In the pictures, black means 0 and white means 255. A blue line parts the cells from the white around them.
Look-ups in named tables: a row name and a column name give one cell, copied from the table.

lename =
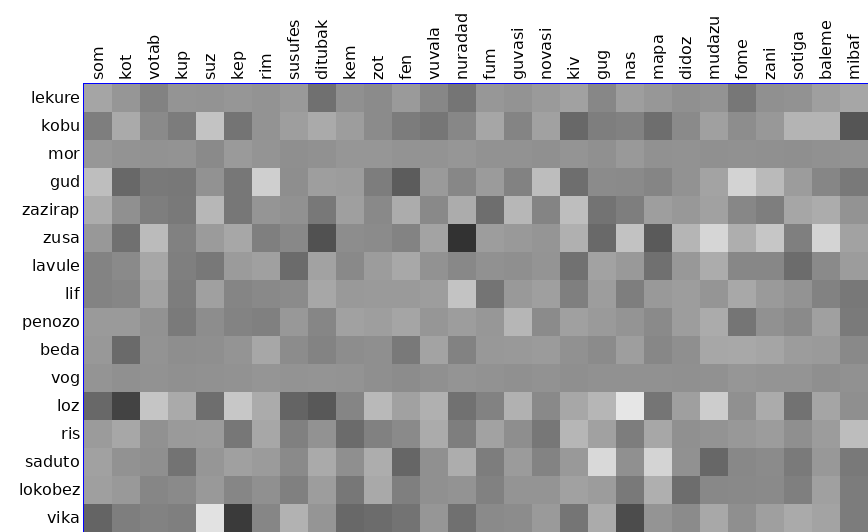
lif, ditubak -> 167
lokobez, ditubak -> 157
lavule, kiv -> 113
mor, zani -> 144
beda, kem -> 141
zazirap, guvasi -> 183
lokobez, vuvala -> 144
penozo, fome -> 117
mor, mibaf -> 146
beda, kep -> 148
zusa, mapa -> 90
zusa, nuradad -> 50
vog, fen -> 140
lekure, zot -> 139
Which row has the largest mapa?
saduto

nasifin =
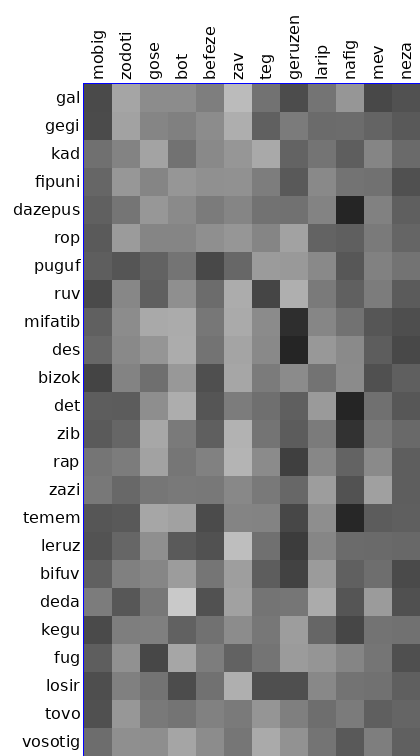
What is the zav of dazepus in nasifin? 133
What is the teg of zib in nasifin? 116
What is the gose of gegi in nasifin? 133
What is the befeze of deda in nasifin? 81
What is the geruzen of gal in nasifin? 76
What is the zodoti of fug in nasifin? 145
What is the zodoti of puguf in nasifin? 85
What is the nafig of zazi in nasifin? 82
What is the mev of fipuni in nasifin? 113
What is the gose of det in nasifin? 142
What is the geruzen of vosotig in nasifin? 146
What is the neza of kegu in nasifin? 113
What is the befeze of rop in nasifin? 143
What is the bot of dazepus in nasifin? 138
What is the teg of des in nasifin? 137
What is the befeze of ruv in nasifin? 108
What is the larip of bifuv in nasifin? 155
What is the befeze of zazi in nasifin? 120
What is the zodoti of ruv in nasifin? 135
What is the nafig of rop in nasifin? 95

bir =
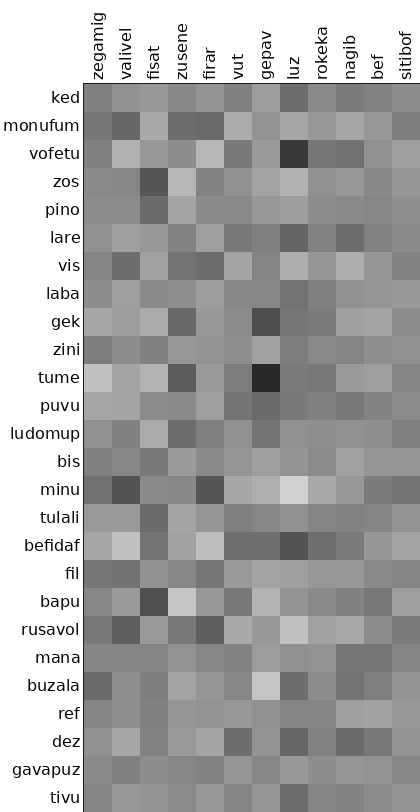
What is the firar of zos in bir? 131
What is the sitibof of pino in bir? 143
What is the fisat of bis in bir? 122
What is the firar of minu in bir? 86
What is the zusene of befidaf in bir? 162
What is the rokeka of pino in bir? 140
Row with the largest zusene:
bapu

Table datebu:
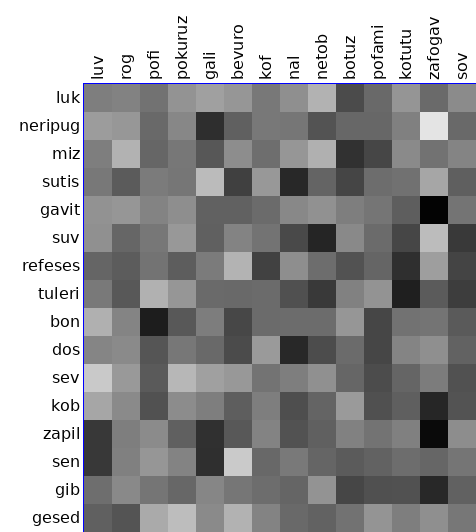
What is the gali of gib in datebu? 134
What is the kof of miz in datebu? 110
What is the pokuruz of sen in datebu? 131
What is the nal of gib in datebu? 101
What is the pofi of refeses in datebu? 115
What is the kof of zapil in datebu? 131
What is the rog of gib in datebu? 137
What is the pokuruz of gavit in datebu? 142
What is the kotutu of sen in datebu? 109
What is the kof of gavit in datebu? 107
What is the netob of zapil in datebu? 96
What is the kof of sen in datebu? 104
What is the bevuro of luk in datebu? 150
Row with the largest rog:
miz

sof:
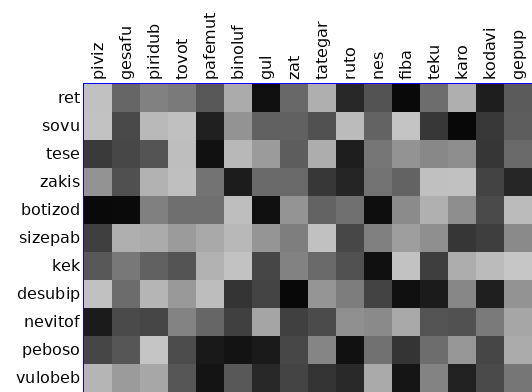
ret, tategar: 175
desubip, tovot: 153
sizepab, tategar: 193
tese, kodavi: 54
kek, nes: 16
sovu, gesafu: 73
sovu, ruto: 187
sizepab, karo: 54
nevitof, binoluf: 64
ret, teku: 109
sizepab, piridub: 171
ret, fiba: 9
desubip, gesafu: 108
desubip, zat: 8
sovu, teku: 55

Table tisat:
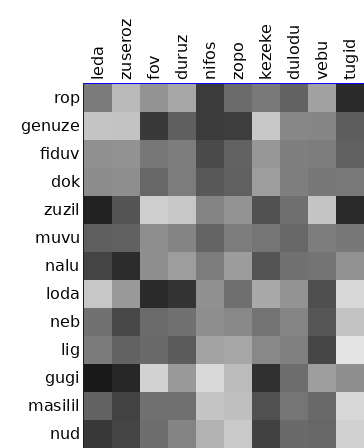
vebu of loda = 79
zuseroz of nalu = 44
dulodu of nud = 106
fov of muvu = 142
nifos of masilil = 197
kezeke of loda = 169
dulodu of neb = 133
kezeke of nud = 65
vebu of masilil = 105
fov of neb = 107
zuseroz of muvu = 97

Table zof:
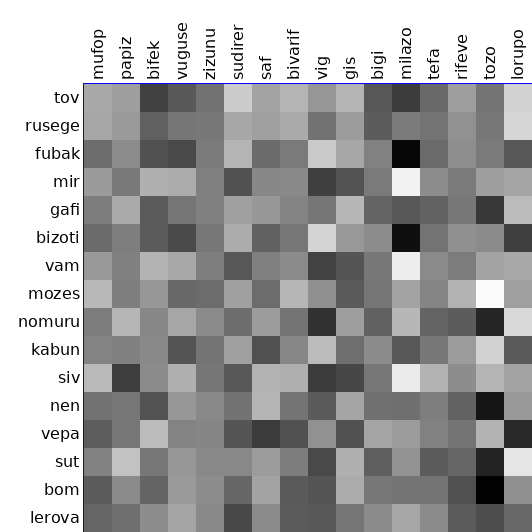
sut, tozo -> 35
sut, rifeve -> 101
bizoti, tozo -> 139
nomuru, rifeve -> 92
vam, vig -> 66
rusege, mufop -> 166
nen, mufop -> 114
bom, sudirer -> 102
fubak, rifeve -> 142
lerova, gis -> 117
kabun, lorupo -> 89
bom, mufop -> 91
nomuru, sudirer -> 109
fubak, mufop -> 109

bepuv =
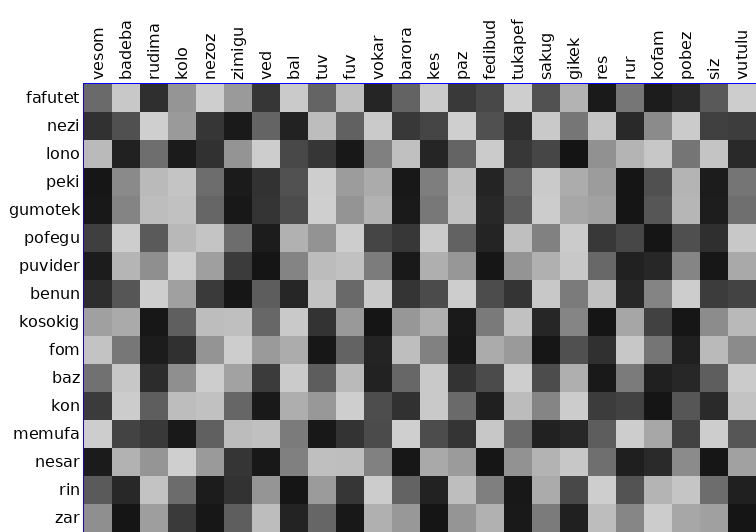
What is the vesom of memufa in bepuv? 205
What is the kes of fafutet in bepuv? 202
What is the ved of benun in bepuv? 93
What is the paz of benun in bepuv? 205
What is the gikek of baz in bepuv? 175
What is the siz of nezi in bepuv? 64
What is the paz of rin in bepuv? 190
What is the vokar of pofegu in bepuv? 69
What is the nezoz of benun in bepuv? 58
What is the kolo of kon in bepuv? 189
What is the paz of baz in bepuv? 51
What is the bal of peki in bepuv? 81
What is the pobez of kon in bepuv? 86
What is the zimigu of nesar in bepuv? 53
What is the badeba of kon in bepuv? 204
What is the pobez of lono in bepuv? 117
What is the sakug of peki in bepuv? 202
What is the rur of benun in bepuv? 39
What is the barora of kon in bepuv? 49
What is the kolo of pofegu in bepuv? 184

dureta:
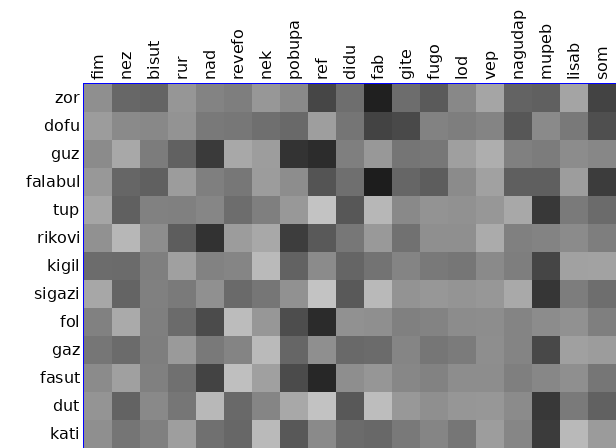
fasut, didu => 142
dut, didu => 88
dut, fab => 189
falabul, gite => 102
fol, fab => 143
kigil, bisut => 127
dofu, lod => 126
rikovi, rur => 93
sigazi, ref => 195
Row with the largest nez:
rikovi

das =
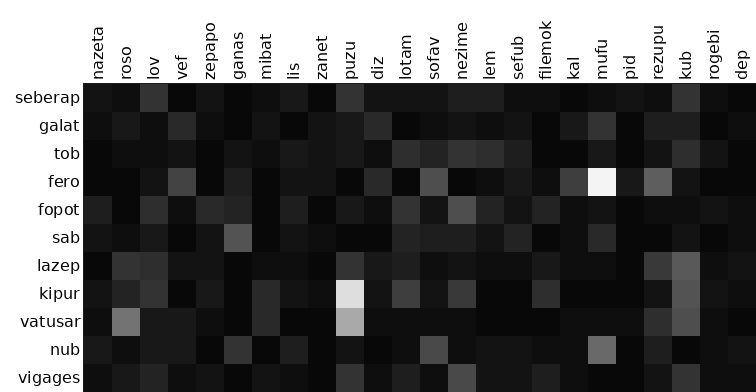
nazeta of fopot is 30
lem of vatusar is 8
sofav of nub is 73
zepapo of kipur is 24
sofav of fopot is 19
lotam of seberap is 19
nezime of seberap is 30
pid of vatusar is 14
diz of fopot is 14
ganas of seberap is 8
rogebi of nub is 14
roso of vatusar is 115
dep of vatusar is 8
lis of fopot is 30

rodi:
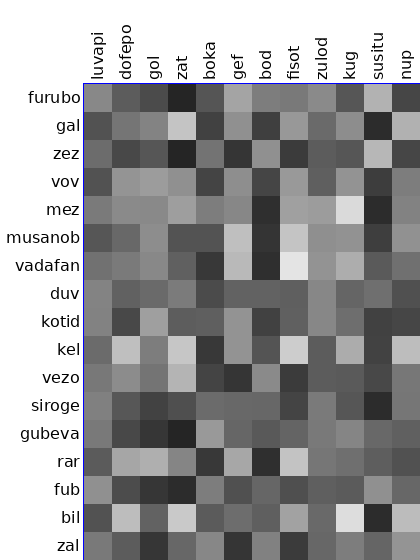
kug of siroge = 86
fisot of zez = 59
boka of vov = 68
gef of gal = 144
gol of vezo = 116
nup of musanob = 145
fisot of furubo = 121
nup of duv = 80
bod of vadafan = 47
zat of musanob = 83
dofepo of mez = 138
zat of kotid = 93
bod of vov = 69
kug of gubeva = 133
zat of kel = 198
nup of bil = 188
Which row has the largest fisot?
vadafan

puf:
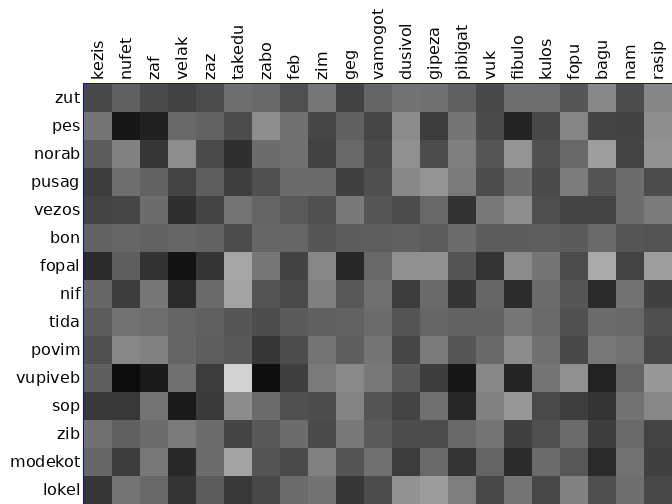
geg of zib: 121
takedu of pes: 76
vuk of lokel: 72
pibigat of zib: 105
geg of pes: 97
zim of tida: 97
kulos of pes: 72
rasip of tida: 79
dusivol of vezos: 76
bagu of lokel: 79
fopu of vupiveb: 143
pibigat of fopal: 85
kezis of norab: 92
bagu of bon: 106

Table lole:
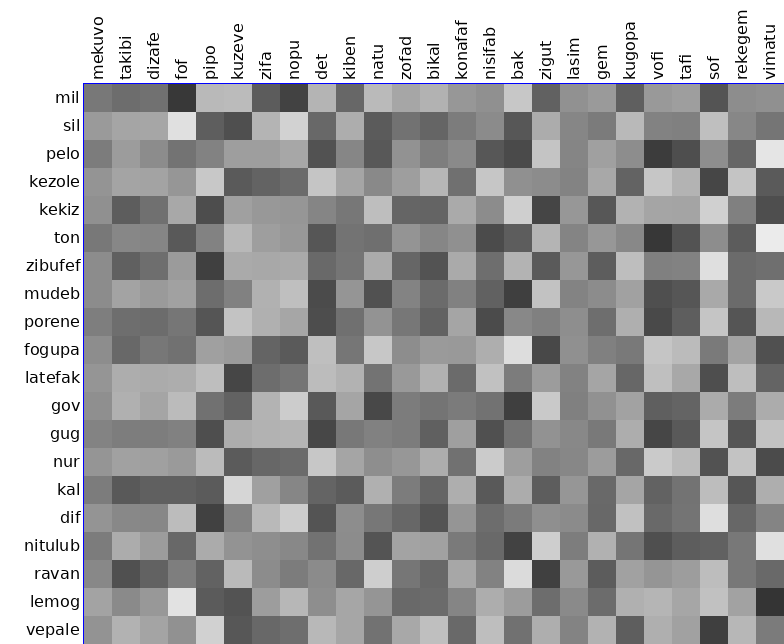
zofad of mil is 166
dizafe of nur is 160
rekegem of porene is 85
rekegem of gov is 124
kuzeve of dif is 131
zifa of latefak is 109
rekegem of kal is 86
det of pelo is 82
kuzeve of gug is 173
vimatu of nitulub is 224
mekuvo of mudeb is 140
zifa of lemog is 157
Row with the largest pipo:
vepale

